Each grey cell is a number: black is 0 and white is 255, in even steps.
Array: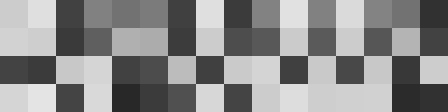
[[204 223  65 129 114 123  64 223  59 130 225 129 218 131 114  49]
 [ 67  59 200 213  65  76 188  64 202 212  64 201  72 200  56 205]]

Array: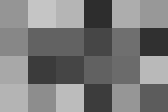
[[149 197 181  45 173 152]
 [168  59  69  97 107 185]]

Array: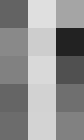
[[ 99 223 165]
 [129 217  80]
 [108 211 129]]

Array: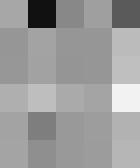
[[167  17 136 159  90]
 [151 162 149 150 191]
 [163 126 153 157 178]]

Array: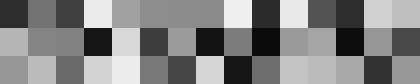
[[ 45 114  64 234 161 141 140 139 239  43 233  83  45 209 191]
 [150 187 105 210 236 120  70 214  21 110 195 186 169  50 152]]

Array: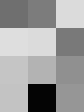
[[111 124 219]
 [197 179 144]]

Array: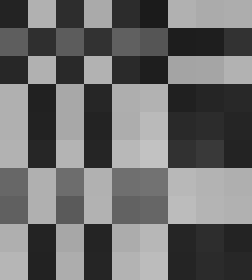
[[ 35 177  45 170  44  27 177 171 173]
 [ 39 177  41 178  42  30 164 165 178]
 [176  34 168  35 173 186  41  44  37]
 [103 176 109 177 111 114 184 179 175]
 [175  35 167  36 172 183  37  45  35]]

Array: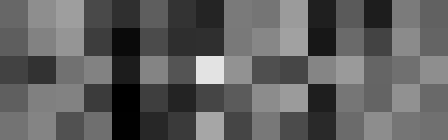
[[103 142 158  73  47  94  51  36 122 117 155  31  90  29 123  97]
 [ 66  50 113 130  28 132  84 227 146  79  70 133 154 101 112 142]
 [115 132  81 111   1  39  58 166  69 120  75  41 107 141 117 112]]
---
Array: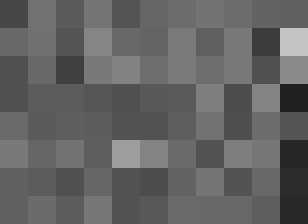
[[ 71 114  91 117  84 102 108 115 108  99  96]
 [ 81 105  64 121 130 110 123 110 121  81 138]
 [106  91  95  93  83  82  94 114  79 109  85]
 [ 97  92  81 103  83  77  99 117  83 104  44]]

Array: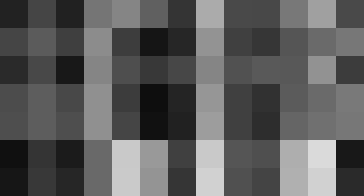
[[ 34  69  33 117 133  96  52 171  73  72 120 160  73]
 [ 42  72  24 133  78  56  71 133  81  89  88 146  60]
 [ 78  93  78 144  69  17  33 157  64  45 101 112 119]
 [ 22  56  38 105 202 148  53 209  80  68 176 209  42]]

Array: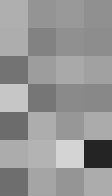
[[175 148 153 144]
 [115 157 169 161]
 [108 173 151 171]
 [110 165 149 172]]

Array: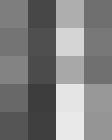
[[126  71 174 111]
 [131  75 168 112]
 [ 85  63 233 149]]

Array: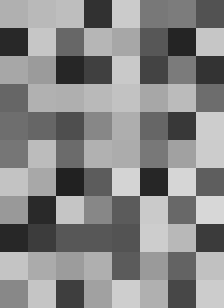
[[176 185 190  49 203 120 124  82]
 [167 155  38  64 201  67 123  51]
 [110 102  78 135 174 102  56 205]
 [195 168  33  92 212  38 214  94]
 [ 39  60  87  87  83 205 184  59]
 [136 197  62 161 206 176  71 204]]

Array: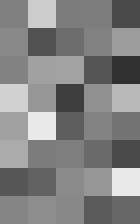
[[128 204 124 125  74]
 [130 161 162  85  48]
 [161 233  93 131 115]
 [ 86  98 138 150 233]]
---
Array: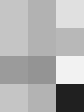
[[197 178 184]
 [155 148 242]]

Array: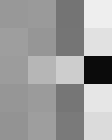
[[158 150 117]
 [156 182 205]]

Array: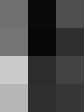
[[117   6  47]
 [203  44  67]]

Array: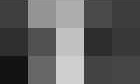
[[ 47  81 194]
 [ 19 103 206]]

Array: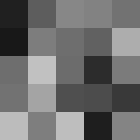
[[ 24 125 110]
 [110 193 108]]

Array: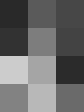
[[ 50 125  67]
 [204 165  43]]

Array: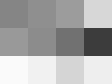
[[153 140 113]
 [250 241 213]]
